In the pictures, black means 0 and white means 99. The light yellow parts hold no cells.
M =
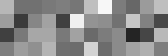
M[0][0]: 71
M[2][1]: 47
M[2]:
[25, 47, 65, 65, 47, 63, 41, 48, 54, 14, 27, 72]
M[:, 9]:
[40, 77, 14, 63]
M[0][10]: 60
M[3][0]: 49
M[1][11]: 28
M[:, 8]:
[48, 44, 54, 54]
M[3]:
[49, 61, 56, 70, 43, 42, 82, 42, 54, 63, 68, 49]
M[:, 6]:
[74, 57, 41, 82]

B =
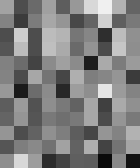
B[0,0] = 63
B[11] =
[55, 84, 61, 17, 26, 37, 36, 4, 53, 7]
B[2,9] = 56
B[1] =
[51, 23, 48, 65, 58, 28, 39, 81, 37, 47]
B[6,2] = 42
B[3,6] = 57
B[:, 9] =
[39, 47, 56, 55, 60, 23, 51, 56, 47, 69, 64, 7]
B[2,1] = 80
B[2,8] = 73
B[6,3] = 54
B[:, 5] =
[59, 28, 46, 41, 54, 68, 61, 38, 47, 36, 38, 37]
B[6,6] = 55
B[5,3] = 45
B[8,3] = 47
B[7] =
[36, 60, 32, 55, 47, 38, 65, 25, 66, 56]
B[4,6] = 11
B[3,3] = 74
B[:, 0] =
[63, 51, 30, 33, 50, 51, 59, 36, 39, 58, 33, 55]
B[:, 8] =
[69, 37, 73, 77, 48, 58, 60, 66, 58, 51, 45, 53]
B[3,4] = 66
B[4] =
[50, 42, 26, 54, 62, 54, 11, 66, 48, 60]

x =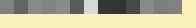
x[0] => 50
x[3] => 51
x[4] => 54
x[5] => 35

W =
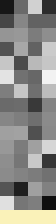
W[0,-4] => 9
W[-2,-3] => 12
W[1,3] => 38
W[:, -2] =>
[81, 38, 48, 38, 72, 40, 43, 22, 43, 31, 62, 78, 48, 62, 49]
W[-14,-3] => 52
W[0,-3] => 41
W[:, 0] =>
[9, 27, 58, 32, 77, 88, 49, 41, 52, 62, 59, 55, 54, 33, 87]
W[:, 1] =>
[41, 52, 59, 65, 29, 44, 77, 42, 49, 63, 48, 46, 51, 12, 46]
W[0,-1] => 17
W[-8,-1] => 51
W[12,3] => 44

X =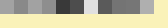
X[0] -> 63
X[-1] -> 68
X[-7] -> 22

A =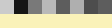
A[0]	79
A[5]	68
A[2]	47

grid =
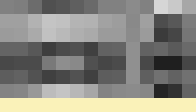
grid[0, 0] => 50
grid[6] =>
[51, 52, 59, 73, 76, 71, 65, 51, 53, 54, 52, 14, 19, 39]
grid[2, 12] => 27
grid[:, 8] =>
[50, 61, 60, 39, 29, 37, 53]
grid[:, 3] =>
[31, 76, 75, 24, 47, 25, 73]
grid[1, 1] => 62
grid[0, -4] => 50
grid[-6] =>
[62, 62, 69, 76, 75, 70, 69, 63, 61, 53, 62, 30, 34, 48]
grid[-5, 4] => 72
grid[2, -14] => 60
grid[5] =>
[36, 38, 32, 25, 28, 32, 25, 36, 37, 56, 37, 44, 38, 44]
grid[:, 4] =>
[33, 75, 72, 29, 55, 28, 76]
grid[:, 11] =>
[83, 30, 23, 40, 12, 44, 14]
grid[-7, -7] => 50
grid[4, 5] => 53
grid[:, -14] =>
[50, 62, 60, 39, 28, 36, 51]
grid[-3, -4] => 28
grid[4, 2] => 29
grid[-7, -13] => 49
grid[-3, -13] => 29
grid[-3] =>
[28, 29, 29, 47, 55, 53, 31, 27, 29, 56, 28, 12, 12, 27]

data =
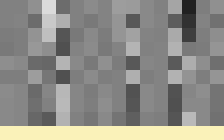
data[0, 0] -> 50
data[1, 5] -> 50
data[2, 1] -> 49
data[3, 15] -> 58
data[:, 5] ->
[50, 50, 47, 51, 53, 49, 52, 52, 50]
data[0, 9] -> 60
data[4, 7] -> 56
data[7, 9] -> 33
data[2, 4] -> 33
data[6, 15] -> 45
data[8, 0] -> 53
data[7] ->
[53, 52, 43, 50, 72, 52, 49, 55, 50, 33, 53, 51, 31, 53, 53, 45]
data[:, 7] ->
[51, 51, 48, 47, 56, 49, 53, 55, 53]
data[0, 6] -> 54
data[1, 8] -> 58
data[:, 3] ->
[85, 78, 74, 55, 40, 46, 52, 50, 35]
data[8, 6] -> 46
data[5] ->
[49, 49, 61, 46, 31, 49, 54, 49, 50, 68, 49, 51, 69, 57, 49, 58]
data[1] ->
[50, 51, 42, 78, 68, 50, 47, 51, 58, 34, 53, 51, 36, 19, 51, 44]
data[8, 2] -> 40
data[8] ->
[53, 52, 40, 35, 69, 50, 46, 53, 45, 37, 50, 49, 33, 72, 53, 44]
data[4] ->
[55, 53, 41, 40, 70, 53, 47, 56, 48, 34, 52, 51, 35, 67, 55, 43]
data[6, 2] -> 41

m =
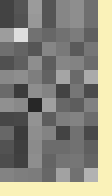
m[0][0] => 26
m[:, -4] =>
[33, 33, 40, 52, 36, 38, 51, 62, 36, 51, 42, 39, 40]
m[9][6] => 28
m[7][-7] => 56
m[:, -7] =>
[26, 26, 61, 43, 31, 53, 41, 56, 27, 40, 32, 30, 51]
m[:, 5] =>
[55, 55, 48, 35, 51, 41, 46, 36, 51, 44, 44, 46, 44]
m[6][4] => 26
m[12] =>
[51, 49, 48, 40, 63, 44, 69]
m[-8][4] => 64
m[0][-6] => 33
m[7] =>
[56, 53, 15, 62, 40, 36, 50]
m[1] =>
[26, 32, 59, 33, 52, 55, 43]
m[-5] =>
[27, 28, 57, 36, 49, 51, 42]
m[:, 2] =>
[60, 59, 44, 33, 55, 49, 55, 15, 57, 55, 54, 55, 48]
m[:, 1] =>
[33, 32, 86, 39, 37, 55, 23, 53, 28, 23, 24, 25, 49]

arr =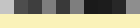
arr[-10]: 76
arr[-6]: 22
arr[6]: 10

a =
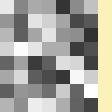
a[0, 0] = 90
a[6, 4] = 79
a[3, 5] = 23
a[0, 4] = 20
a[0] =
[90, 52, 66, 64, 20, 54, 75]
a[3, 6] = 31
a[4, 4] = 86
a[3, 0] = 82
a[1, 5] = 28
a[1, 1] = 36
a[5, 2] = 36
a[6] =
[37, 58, 55, 43, 79, 39, 99]
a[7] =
[70, 55, 92, 88, 67, 38, 26]
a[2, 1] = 37
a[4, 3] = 37
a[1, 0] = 58
